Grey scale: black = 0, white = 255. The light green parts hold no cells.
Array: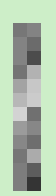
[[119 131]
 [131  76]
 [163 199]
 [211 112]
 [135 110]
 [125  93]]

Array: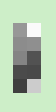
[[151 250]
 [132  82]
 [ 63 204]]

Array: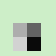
[[173  99]]

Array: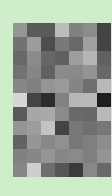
[[149  90  90 188 129 140  67]
 [104 139 103  96 157 181  97]
 [134 128 149 154 133 111 185]
 [ 89 167 169 139 105 103 185]
 [ 99 150 136 144 119 127 141]
 [134 205 110  86  59 136 104]]

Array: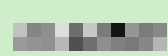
[[193 133 143 221 109 199 123  20 150 123 136]]

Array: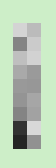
[[212 187]
 [191 210]
 [153 151]
 [132 162]
 [ 36 145]]

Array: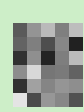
[[ 90 148 186 127 189]
 [ 49 143  35 126 187]
 [ 49 161 133 149 142]]

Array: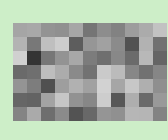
[[165 168 147 144 166 117 141 130 157 171 194]
 [208  52 119 147 168 124 111 136 107 184 101]
 [148 125  80 158 177 161 210 166 199 175 143]
 [132 170 110 139  83 104 149 144 182 181 131]]
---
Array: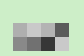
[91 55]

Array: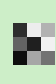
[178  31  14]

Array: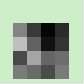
[ 42  18 165 123]

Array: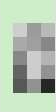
[185 159 135]

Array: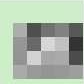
[ 88 193 167 154]

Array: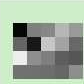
[153 163 126 112]

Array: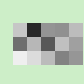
[188 192 187]
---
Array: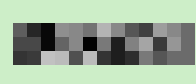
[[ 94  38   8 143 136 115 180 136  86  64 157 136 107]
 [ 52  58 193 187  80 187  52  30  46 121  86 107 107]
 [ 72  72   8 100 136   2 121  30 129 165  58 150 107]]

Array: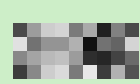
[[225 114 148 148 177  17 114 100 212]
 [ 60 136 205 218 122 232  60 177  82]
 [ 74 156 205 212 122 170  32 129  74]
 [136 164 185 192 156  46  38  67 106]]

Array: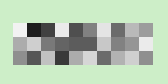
[[242  29  65 235  79 129 228 107 185 156]
 [143  86 193  57 172 214 107 178 207 143]
 [172 207 121 100  92  92 200 129 149 235]]

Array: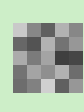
[[103  83 178 115 151]
 [171 123 164  63  70]
 [109 129 208  96 151]
 [201 135  96 178 135]
 [115 164 143 178 109]]

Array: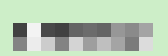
[[131 236 204 131 212 158 191 164 123 220]
 [ 65 243  73  65 100 108 100 151 138 164]]

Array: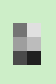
[[ 74  32]
 [158 188]
 [116 224]]
